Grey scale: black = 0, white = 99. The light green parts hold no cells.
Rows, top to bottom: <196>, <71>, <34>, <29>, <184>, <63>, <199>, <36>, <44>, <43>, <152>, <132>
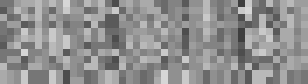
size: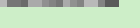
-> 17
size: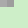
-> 2
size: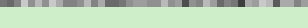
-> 44
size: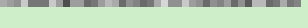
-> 43
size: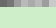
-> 8
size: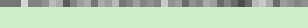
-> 44
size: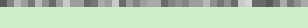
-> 44

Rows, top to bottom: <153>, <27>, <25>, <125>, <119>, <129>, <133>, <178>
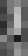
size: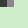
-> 2
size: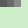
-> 3
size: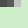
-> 3
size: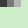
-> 3

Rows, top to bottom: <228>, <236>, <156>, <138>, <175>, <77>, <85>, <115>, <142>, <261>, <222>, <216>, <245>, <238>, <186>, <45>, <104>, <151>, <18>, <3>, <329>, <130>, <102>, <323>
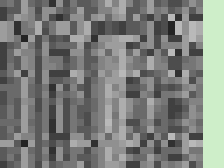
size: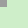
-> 1
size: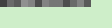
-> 13
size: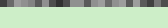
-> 24
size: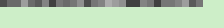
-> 29
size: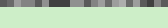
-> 24
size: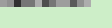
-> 13

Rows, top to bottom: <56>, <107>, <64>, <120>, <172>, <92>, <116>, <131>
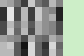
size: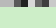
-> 8
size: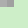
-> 2
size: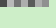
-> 7
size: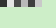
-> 6
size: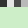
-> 4
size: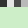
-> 4
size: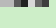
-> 7

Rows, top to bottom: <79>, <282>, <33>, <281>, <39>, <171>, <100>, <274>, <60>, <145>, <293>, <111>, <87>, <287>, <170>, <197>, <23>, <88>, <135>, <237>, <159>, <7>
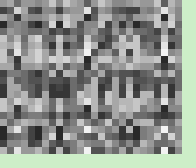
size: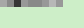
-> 9
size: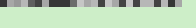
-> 26
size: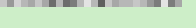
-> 26
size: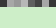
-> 8
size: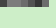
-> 7

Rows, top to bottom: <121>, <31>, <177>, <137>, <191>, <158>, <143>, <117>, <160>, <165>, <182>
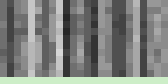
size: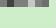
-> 7
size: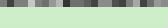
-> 24
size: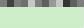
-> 12
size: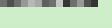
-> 14
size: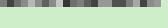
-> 23
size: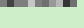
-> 11
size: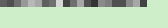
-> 21

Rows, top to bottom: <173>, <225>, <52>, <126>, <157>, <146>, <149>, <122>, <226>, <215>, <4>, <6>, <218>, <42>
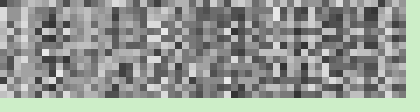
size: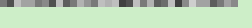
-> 34
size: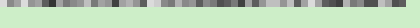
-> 58
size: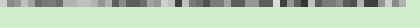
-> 58
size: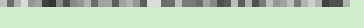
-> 50
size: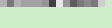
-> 15
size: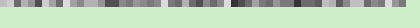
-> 58

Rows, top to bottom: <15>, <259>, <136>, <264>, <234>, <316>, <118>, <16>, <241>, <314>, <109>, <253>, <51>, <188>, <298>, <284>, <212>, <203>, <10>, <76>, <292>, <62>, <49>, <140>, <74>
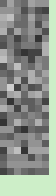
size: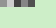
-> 5
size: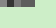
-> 5
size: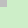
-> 1
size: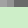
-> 4
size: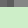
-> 4

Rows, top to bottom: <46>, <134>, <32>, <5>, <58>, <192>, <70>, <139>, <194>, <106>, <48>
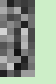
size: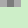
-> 3
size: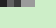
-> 5
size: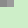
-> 2
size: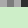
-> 4
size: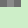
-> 3
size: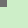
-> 1

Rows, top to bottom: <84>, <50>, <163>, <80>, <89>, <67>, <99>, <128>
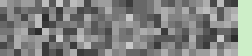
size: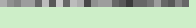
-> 27
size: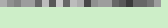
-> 23
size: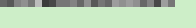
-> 25
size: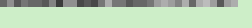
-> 34
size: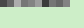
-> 10
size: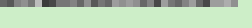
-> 34
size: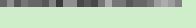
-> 26

